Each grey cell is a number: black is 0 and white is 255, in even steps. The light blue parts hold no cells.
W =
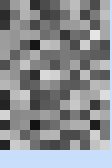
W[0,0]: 81
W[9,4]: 82
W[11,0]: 211
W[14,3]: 111
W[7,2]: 92
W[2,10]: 167
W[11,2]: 140
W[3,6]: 52
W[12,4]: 91
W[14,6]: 84
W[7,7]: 76
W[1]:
[42, 114, 178, 154, 60, 70, 108, 180, 67, 123, 191]
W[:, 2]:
[181, 178, 134, 165, 87, 142, 195, 92, 87, 204, 172, 140, 148, 95, 191]
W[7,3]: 43
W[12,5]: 109
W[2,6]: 153
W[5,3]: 174
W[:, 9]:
[76, 123, 82, 229, 103, 93, 167, 96, 185, 169, 54, 189, 28, 208, 193]
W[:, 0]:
[81, 42, 52, 156, 157, 160, 78, 166, 182, 45, 35, 211, 43, 190, 34]
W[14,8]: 92
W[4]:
[157, 149, 87, 21, 193, 185, 123, 74, 206, 103, 75]
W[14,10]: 209
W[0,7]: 189
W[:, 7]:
[189, 180, 155, 111, 74, 117, 164, 76, 90, 190, 199, 122, 174, 74, 180]
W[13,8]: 102
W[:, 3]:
[43, 154, 70, 161, 21, 174, 133, 43, 97, 71, 55, 139, 18, 123, 111]
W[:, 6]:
[160, 108, 153, 52, 123, 122, 123, 159, 93, 79, 164, 74, 153, 75, 84]

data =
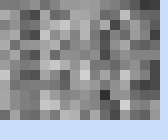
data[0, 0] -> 123
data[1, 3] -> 73
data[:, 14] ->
[57, 102, 122, 129, 96, 130, 107, 127, 66, 95, 126, 97]
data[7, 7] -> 157
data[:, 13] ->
[89, 117, 157, 155, 106, 131, 143, 149, 86, 109, 134, 109]
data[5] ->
[140, 165, 103, 82, 169, 107, 143, 141, 130, 141, 74, 122, 143, 131, 130, 131]
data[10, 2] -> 127
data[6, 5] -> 198
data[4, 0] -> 171
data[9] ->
[166, 140, 127, 118, 181, 154, 131, 136, 147, 131, 48, 144, 147, 109, 95, 96]
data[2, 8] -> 180
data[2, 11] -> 71
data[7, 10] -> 163
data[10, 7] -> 164
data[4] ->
[171, 113, 146, 149, 164, 175, 111, 135, 146, 126, 85, 142, 166, 106, 96, 108]
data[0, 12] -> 108
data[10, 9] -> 133
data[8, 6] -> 98
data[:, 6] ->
[153, 115, 197, 168, 111, 143, 174, 92, 98, 131, 145, 183]
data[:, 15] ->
[63, 99, 91, 64, 108, 131, 72, 72, 74, 96, 156, 150]
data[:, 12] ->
[108, 188, 127, 107, 166, 143, 131, 196, 165, 147, 208, 154]
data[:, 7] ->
[153, 168, 163, 132, 135, 141, 147, 157, 155, 136, 164, 177]
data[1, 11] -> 114
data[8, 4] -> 127
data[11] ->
[108, 162, 113, 107, 150, 122, 183, 177, 116, 166, 107, 74, 154, 109, 97, 150]

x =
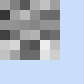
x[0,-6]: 165
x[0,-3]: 171
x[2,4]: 147
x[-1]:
[193, 161, 107, 107, 225, 206]
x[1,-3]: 143
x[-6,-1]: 159
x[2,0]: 148
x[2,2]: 140
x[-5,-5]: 161
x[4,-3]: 82

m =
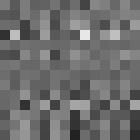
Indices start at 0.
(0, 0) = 124
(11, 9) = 74
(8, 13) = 104
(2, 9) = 99
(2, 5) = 74
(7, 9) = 102
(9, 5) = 138
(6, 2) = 104
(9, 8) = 78
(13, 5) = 147
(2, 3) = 115
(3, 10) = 150
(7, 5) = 114
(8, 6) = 89
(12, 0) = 102
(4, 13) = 108
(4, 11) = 106
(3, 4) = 156
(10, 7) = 165
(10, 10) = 66
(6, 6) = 100
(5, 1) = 74
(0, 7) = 109
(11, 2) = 127
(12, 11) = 81
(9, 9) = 113
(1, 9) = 106
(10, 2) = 50
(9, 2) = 146
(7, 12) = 114
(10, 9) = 91
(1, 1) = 84
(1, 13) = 126
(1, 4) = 133
